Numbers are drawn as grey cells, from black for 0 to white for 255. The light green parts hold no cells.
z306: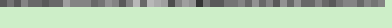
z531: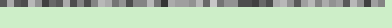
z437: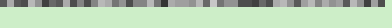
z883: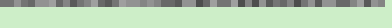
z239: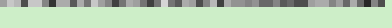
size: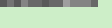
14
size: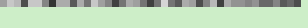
43
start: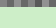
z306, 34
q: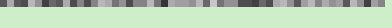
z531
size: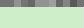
12

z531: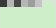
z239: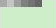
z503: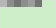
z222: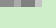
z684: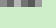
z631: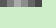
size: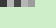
5
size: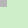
1
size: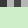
4
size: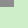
2

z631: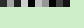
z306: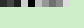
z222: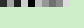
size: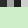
4
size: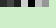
7
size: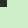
1
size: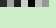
7
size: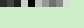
10
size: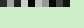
10

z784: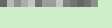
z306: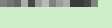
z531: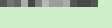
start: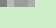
z531, 5
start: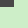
z531, 11
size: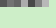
7
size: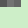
3
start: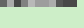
z531, 2
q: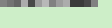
z306
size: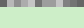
12

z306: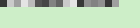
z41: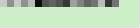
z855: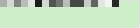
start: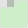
z306, 3
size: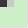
2
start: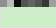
z41, 3
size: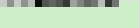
17
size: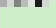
7
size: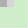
2
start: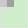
z306, 1

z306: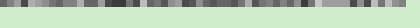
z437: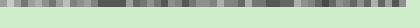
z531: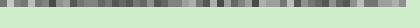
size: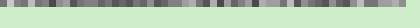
58
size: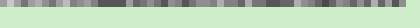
58
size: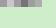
6
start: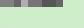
z437, 32
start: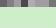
z531, 33

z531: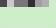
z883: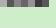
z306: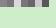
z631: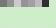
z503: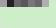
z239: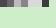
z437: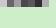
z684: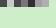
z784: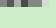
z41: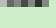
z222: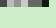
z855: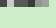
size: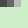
3
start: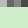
z41, 0

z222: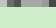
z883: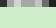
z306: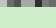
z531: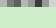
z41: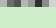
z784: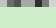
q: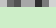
z784
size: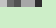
6
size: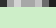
8
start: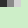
z41, 5

